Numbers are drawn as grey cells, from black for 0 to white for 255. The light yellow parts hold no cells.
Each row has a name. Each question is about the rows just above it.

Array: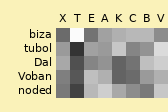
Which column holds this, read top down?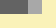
K
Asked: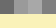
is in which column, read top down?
X
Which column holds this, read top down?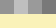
B
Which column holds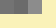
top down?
C

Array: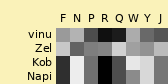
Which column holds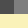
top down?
P
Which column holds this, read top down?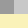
F
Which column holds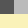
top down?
J
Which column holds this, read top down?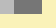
J
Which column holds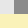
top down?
W

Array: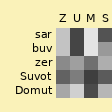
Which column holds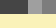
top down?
U
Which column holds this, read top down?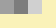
U
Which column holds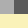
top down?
S
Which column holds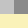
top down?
Z
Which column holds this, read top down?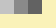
Z

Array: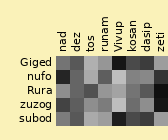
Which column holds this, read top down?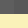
dez
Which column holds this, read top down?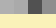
tos
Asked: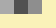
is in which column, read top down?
tos

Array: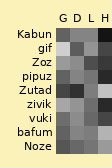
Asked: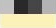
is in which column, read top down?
H
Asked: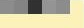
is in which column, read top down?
D
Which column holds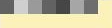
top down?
G
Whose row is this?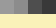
Zoz

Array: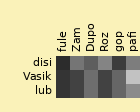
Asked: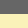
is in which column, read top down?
gop
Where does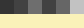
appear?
Vasik

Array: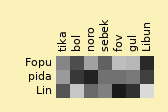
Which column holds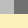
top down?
fov
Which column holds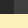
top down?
Libun
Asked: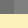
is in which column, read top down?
sebek
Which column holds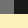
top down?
fov

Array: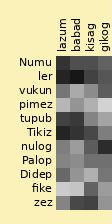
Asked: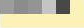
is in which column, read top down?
babad
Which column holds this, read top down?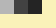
lazum
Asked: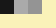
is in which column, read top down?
babad
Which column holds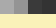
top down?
babad
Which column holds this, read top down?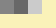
lazum
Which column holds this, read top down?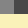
kisag
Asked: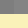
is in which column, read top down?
lazum

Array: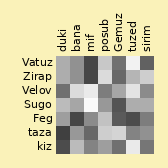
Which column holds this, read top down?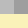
duki
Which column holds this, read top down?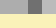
duki

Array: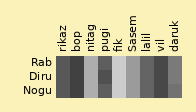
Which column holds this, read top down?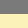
daruk
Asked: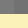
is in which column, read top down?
daruk
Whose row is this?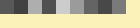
Diru
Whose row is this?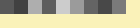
Rab

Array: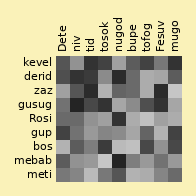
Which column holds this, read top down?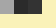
Fesuv
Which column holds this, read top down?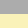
tofog
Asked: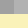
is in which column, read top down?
Fesuv
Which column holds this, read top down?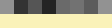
niv
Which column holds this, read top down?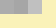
bupe
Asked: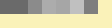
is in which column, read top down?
bupe

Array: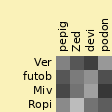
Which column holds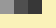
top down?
podon
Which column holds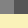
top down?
pepig
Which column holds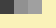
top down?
devi

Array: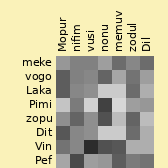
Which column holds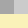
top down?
memuv
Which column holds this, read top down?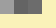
zodul
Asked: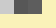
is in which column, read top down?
memuv
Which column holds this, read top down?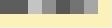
Mopur
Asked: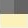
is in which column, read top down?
nifim

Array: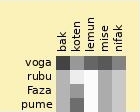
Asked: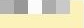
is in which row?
Faza
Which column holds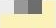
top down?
koten
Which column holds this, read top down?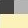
bak
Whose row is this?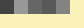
voga
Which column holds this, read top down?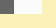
lemun
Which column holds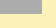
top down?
mise

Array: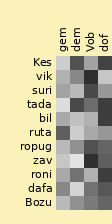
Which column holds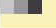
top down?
dof
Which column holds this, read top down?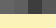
dof

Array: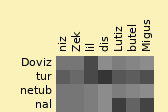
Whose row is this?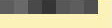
tur
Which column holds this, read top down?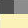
Migus
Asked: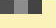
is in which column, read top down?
Migus
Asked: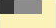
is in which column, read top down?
dis
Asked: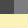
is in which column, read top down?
lil
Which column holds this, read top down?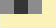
dis

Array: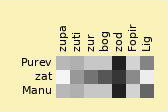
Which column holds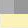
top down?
zuti
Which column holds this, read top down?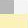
zupa

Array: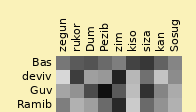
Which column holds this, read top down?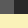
zim
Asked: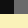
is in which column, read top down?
Pezib
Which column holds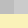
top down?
kiso
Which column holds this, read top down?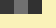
siza

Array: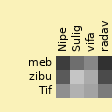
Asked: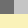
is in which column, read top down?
Sulig
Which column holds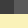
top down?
Nipe
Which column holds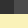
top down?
radav

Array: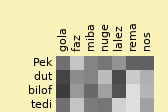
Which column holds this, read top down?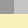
faz
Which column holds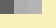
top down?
nos
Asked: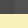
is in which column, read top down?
lalez
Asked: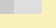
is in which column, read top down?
rema
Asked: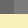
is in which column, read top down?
miba

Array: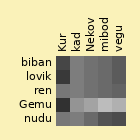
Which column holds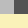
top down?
mibod
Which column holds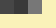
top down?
Kur
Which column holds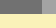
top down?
Nekov
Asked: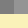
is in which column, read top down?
kad
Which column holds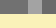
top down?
Nekov
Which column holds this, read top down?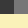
Kur

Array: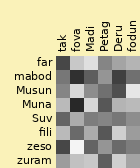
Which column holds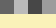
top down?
tak
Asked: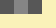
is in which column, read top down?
Petag
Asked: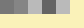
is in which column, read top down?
tak
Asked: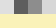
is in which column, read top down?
Madi

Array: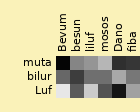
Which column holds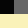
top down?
Bevum
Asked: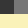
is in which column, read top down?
fiba
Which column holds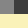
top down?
besun

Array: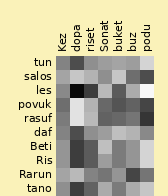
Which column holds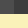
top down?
dopa
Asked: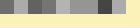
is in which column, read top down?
buz
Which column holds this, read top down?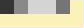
podu
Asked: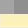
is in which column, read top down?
Kez
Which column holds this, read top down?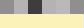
riset

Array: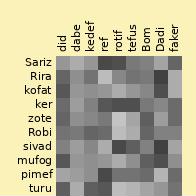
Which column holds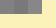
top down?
Bom
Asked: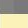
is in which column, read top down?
Bom
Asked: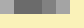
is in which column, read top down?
faker

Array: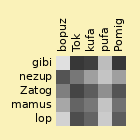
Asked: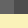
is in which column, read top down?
Tok
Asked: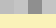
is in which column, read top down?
pufa
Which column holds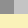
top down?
pufa

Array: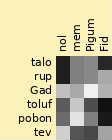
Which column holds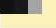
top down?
Fid
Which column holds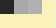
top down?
Fid

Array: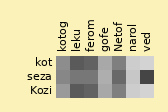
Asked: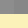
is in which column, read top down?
kotog
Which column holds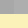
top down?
gofe

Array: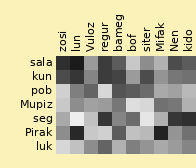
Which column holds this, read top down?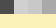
zosi
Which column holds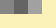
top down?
Vuloz
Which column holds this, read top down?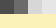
siter
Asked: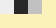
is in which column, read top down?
lun
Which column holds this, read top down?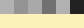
Mifak
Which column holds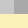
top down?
zosi

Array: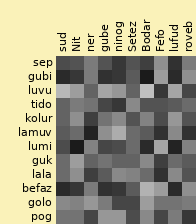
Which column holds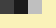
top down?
Bodar
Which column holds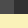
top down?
Fefo

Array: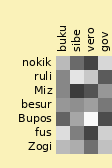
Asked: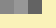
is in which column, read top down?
buku
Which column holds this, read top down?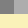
sibe
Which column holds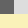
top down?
buku
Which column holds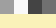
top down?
vero

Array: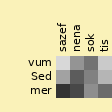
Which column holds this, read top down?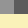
nena
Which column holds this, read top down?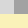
sazef
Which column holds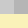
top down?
tis
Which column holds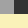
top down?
sazef
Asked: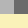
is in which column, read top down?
tis

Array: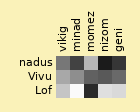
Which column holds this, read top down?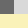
geni
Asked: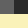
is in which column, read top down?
momez
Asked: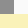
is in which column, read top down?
minad

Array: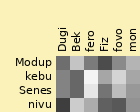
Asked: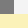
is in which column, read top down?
fero
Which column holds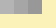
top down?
mon
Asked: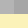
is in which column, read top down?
mon
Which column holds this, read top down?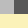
fovo
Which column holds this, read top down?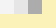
fero
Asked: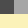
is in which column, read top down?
Fiz

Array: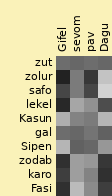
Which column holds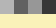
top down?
Dagu
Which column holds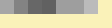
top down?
sevom
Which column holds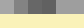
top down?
sevom

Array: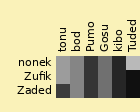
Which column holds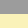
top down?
tonu
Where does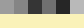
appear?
nonek
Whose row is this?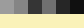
Zufik
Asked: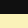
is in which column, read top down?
Tuded

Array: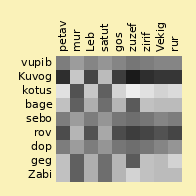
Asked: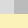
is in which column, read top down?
rur
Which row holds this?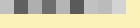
geg
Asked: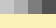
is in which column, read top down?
Leb
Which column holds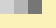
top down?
gos
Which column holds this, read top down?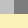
petav
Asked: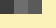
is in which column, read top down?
zuzef
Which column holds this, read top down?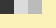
rur

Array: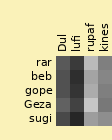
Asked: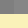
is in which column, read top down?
kines
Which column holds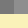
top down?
kines
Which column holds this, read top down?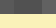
Dul
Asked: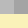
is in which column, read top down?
rupaf
